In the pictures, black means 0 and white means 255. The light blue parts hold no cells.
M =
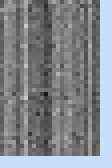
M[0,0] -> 87
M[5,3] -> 123
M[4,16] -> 122
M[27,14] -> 169
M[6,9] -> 114
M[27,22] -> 148
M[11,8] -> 96
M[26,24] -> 106
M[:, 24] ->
[94, 79, 97, 107, 78, 109, 100, 99, 97, 108, 100, 90, 106, 118, 97, 96, 92, 111, 105, 100, 109, 99, 120, 86, 123, 93, 106, 77, 97, 98, 99, 103, 103, 101, 100, 88, 104, 105, 108]
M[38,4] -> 94
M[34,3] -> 98
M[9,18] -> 113
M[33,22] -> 162
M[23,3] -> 76
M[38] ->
[109, 148, 129, 118, 94, 128, 160, 101, 113, 102, 104, 83, 93, 133, 143, 111, 123, 132, 104, 107, 125, 84, 150, 92, 108]
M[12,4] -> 90
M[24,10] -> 110
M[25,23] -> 71
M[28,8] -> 95
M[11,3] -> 110
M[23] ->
[89, 157, 136, 76, 113, 122, 177, 103, 103, 107, 67, 24, 110, 130, 141, 90, 129, 143, 133, 101, 123, 93, 140, 64, 86]
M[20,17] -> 135
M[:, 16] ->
[129, 132, 107, 132, 122, 132, 99, 135, 142, 132, 126, 149, 126, 143, 136, 121, 152, 127, 141, 130, 130, 122, 122, 129, 81, 135, 127, 139, 136, 124, 128, 138, 133, 149, 168, 136, 152, 127, 123]
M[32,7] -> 106
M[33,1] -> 164
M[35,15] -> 117
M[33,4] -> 110
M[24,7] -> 81
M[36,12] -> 110
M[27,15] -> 110
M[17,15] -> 113
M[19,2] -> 135
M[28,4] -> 94
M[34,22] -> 157
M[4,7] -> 90
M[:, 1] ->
[132, 148, 158, 135, 172, 147, 158, 144, 151, 134, 138, 136, 144, 142, 142, 156, 136, 149, 145, 146, 149, 150, 139, 157, 127, 109, 140, 141, 130, 149, 150, 143, 153, 164, 135, 148, 132, 146, 148]
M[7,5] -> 125
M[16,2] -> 120

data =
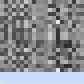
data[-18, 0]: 146
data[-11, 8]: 191
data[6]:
[156, 73, 161, 97, 162, 109, 191, 156, 68, 128, 144, 130, 189, 107, 106, 144, 133, 167, 63, 176, 143]
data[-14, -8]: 156
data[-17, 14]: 137
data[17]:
[94, 125, 120, 88, 170, 105, 194, 150, 136, 153, 144, 115, 109, 133, 230, 66, 116, 177, 96, 112, 144]
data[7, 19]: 137
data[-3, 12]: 196
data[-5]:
[77, 97, 181, 115, 65, 83, 97, 96, 166, 104, 91, 132, 152, 137, 53, 101, 106, 67, 160, 124, 170]
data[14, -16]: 185
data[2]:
[153, 75, 151, 77, 123, 90, 151, 115, 161, 137, 141, 150, 203, 158, 49, 174, 179, 140, 127, 156, 143]
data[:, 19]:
[175, 98, 156, 99, 140, 107, 176, 137, 155, 153, 111, 80, 162, 124, 89, 150, 82, 112]
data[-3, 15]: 167
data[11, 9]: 79
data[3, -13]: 159
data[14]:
[180, 152, 100, 183, 106, 185, 68, 144, 164, 143, 154, 146, 78, 74, 129, 157, 112, 66, 135, 89, 96]
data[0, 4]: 165
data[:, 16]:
[127, 125, 179, 125, 160, 116, 133, 153, 180, 180, 74, 43, 113, 106, 112, 180, 43, 116]
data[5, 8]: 140
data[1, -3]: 141
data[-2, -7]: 66
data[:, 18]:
[60, 141, 127, 139, 162, 101, 63, 163, 129, 139, 149, 125, 60, 160, 135, 140, 125, 96]
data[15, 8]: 176
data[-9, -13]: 173
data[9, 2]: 155
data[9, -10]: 151
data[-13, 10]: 143

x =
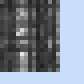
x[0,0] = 87
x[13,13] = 44
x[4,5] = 120
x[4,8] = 97
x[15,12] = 50
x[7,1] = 76
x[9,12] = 97
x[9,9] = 31
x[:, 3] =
[66, 56, 56, 75, 59, 62, 53, 70, 48, 50, 76, 47, 46, 74, 65, 70, 64, 83]
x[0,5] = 128
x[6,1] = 76
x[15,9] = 43
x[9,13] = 58
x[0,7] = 40
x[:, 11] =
[42, 56, 47, 61, 78, 56, 59, 57, 55, 49, 69, 42, 54, 65, 60, 62, 53, 60]
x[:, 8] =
[72, 59, 96, 117, 97, 70, 56, 112, 97, 75, 95, 99, 77, 127, 83, 102, 94, 114]
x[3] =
[68, 78, 63, 75, 105, 186, 153, 66, 117, 45, 54, 61, 110, 65, 141]
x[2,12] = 106
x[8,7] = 70
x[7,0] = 63
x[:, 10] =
[72, 53, 74, 54, 55, 53, 72, 81, 85, 61, 52, 61, 41, 59, 55, 50, 33, 56]
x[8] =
[48, 67, 54, 48, 208, 167, 117, 70, 97, 35, 85, 55, 62, 49, 120]
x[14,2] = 68
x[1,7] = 52
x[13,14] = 171
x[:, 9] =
[44, 39, 35, 45, 43, 49, 37, 47, 35, 31, 46, 47, 49, 47, 37, 43, 46, 41]
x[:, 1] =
[60, 56, 79, 78, 89, 75, 76, 76, 67, 75, 101, 69, 59, 70, 69, 72, 68, 73]
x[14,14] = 115
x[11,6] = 89
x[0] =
[87, 60, 38, 66, 87, 128, 95, 40, 72, 44, 72, 42, 126, 52, 103]
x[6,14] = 111

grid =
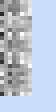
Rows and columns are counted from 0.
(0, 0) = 101
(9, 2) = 205
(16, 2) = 84
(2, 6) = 186
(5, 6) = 190
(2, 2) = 115
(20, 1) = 165
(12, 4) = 169
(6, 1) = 177
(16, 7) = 249
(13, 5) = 229
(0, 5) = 213
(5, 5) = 211
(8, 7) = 223
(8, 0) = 41
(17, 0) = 191
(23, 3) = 125
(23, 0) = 56
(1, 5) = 180
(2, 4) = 129
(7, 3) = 165
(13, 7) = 199
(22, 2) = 189
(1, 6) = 185
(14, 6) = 198
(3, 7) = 234
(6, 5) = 187
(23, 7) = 229
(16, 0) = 168
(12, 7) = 173
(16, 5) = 165
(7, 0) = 214
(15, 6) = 211
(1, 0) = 153

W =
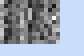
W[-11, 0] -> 204
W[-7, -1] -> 130
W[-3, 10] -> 73
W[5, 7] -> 79
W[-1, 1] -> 65
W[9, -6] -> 122
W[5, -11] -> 86
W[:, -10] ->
[120, 147, 122, 177, 174, 198, 178, 122, 146, 192, 145]
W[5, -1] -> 127
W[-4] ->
[194, 52, 50, 105, 94, 122, 138, 47, 97, 73, 115, 133, 73, 181, 197]
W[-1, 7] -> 70
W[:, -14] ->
[103, 39, 141, 133, 56, 40, 142, 52, 68, 35, 65]
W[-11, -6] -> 72
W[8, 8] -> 130
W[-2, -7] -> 88
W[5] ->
[185, 40, 58, 110, 86, 198, 128, 79, 81, 118, 99, 140, 174, 67, 127]
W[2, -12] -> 122
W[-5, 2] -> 82
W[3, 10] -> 148
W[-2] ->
[169, 35, 73, 115, 81, 192, 130, 78, 88, 122, 39, 99, 149, 156, 138]
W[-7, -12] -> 131
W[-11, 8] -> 99
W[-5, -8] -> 24
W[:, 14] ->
[138, 149, 117, 180, 130, 127, 156, 197, 92, 138, 204]
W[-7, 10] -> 103
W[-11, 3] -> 106
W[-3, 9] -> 147
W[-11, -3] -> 102
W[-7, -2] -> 248
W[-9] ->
[133, 141, 102, 122, 124, 122, 91, 178, 77, 83, 87, 162, 33, 119, 117]
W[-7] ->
[134, 56, 102, 131, 79, 174, 85, 186, 47, 84, 103, 165, 131, 248, 130]
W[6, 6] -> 145
